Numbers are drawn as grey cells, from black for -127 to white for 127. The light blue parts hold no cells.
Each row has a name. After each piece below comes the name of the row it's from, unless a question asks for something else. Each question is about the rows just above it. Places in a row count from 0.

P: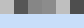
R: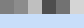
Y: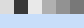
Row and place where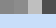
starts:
P, 2
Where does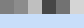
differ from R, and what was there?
3, [-49]

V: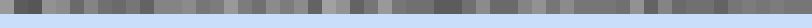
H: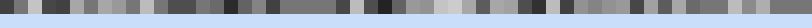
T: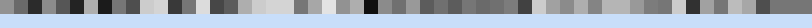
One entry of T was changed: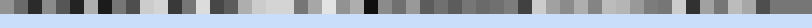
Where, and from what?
43, [53]
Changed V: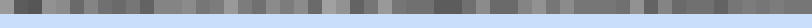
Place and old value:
22, [-28]
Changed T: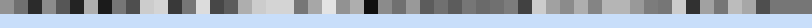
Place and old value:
1, [-21]
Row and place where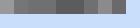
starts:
V, 27
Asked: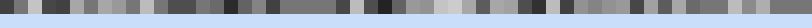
H
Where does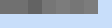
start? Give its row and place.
V, 49
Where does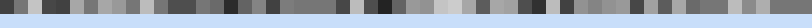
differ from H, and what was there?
20, [-9]

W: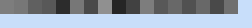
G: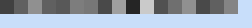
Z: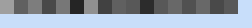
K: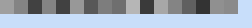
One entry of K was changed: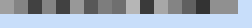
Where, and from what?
16, [10]
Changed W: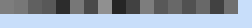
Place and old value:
15, [-54]
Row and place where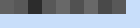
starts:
Z, 8
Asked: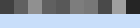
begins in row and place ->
G, 0
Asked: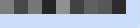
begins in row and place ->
Z, 2
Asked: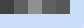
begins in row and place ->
G, 0
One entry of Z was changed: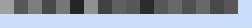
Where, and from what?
1, [-31]

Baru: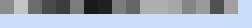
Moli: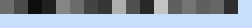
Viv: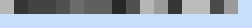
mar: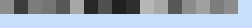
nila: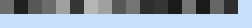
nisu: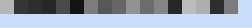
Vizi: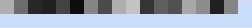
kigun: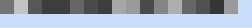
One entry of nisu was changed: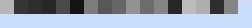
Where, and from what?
16, [-3]
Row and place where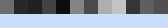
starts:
Vizi, 1

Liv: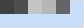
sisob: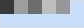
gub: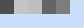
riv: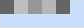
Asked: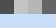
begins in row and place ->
Liv, 1
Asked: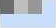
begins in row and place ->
sisob, 2

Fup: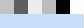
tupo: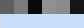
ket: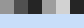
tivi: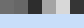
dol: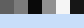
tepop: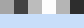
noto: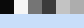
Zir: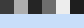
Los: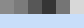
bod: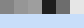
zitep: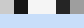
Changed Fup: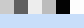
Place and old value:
0, [67]
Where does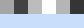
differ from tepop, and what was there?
5, [-82]
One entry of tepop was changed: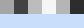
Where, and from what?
3, [125]

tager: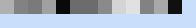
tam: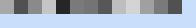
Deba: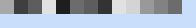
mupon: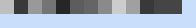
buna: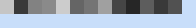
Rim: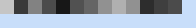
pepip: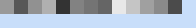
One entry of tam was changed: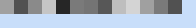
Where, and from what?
0, [40]
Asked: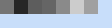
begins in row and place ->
mupon, 3
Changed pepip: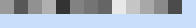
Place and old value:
10, [32]
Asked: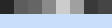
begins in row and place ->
mupon, 4
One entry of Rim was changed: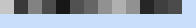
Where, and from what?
10, [-82]
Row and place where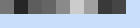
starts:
mupon, 3
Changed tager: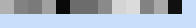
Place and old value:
9, [97]

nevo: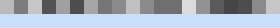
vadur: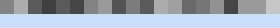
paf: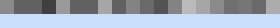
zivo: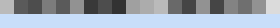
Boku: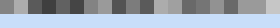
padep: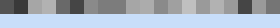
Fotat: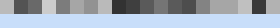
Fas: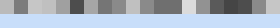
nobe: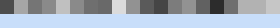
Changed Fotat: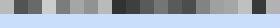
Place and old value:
15, [38]
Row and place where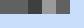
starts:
paf, 1
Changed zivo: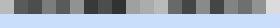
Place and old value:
14, [18]
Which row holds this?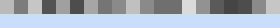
nevo
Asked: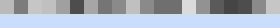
Fas

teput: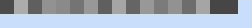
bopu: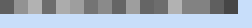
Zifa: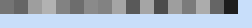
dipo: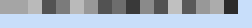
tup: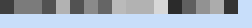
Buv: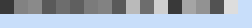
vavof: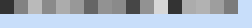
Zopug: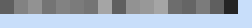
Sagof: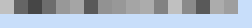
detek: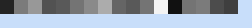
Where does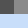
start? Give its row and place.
tup, 5
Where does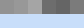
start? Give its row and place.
Zopug, 9
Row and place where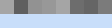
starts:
Zopug, 7
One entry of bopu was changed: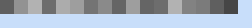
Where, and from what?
14, [2]

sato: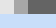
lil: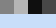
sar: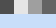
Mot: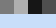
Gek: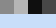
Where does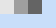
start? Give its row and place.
sar, 1
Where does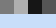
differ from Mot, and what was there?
3, [-49]
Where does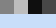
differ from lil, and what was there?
1, [53]
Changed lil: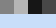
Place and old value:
2, [-112]

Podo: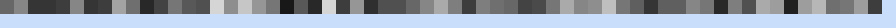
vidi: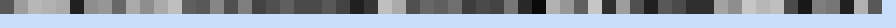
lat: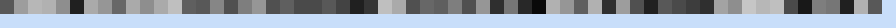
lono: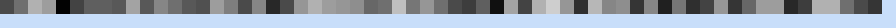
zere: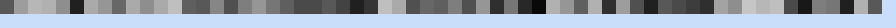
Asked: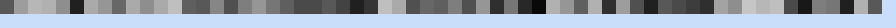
zere
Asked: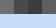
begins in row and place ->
lono, 31

